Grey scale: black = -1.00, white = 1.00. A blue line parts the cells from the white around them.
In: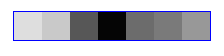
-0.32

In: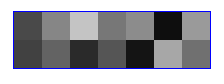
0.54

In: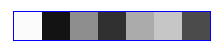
0.11

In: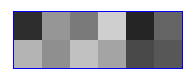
-0.04

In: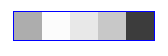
0.82

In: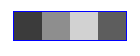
0.65
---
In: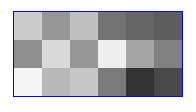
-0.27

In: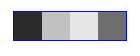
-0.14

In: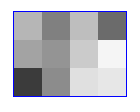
-0.16

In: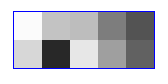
-0.35

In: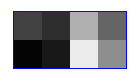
-0.21

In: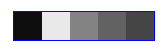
-0.46
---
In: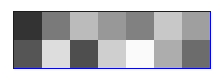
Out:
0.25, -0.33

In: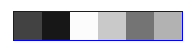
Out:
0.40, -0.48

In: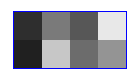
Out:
0.82, -0.75

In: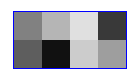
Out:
-0.55, -0.26

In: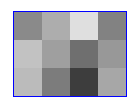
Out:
0.02, 0.47

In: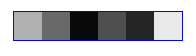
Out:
0.83, 0.38
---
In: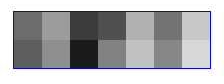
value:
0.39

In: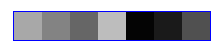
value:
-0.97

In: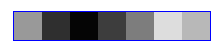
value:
-0.02

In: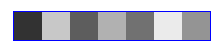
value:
-0.11

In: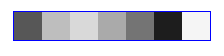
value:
-0.09

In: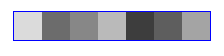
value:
-0.52

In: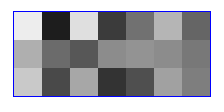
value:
-0.11

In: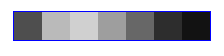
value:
-0.19
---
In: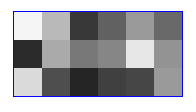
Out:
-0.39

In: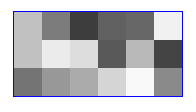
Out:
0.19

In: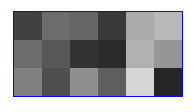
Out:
-0.38

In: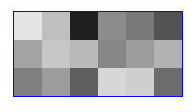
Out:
0.22

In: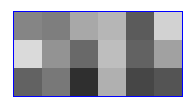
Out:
-0.06

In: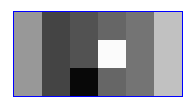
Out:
-0.47
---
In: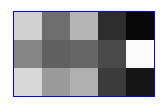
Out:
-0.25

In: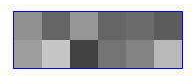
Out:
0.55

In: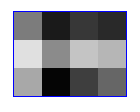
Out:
0.09

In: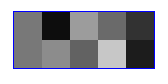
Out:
0.10

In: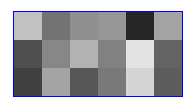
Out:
0.06

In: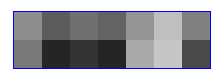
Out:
-0.71
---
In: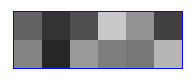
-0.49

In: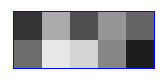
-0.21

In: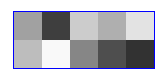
0.78

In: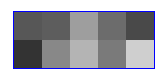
-0.43

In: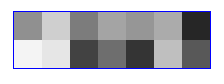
-0.70

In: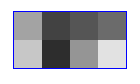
-0.16
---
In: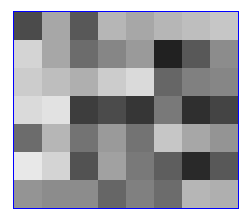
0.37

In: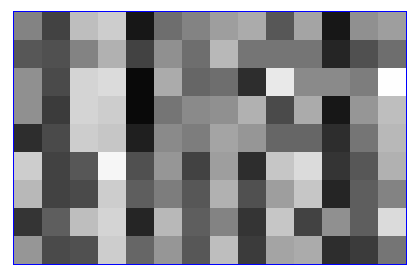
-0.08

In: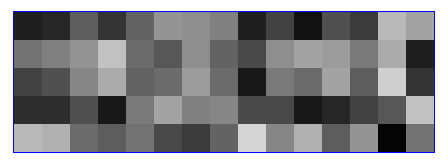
-0.10

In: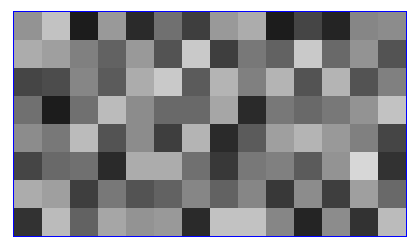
0.47

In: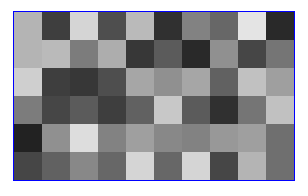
-0.13
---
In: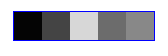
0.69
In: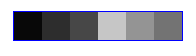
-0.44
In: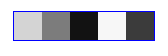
-0.86
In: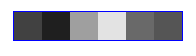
0.25
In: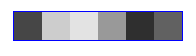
0.78
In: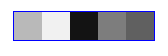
-0.85
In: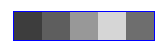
0.19
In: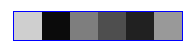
-0.01
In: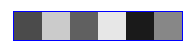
-0.25
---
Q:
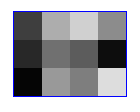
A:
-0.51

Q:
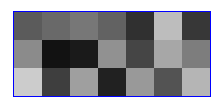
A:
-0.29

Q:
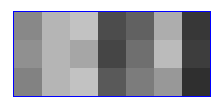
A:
0.07

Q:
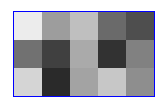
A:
0.85

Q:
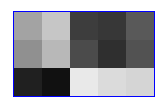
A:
0.28

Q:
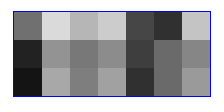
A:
-0.12

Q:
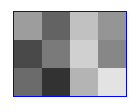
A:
0.23

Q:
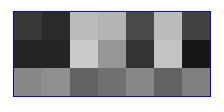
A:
-0.55
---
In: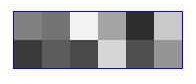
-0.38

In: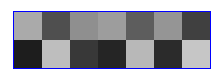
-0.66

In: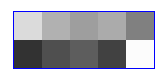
-0.49

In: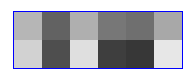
-0.57

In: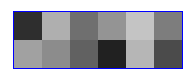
0.43

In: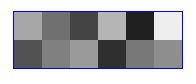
-0.06
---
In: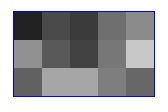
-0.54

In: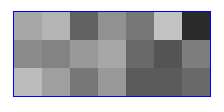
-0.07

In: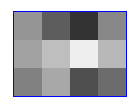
-0.27

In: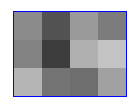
-0.36

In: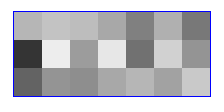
0.00

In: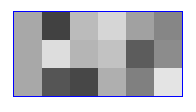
0.68
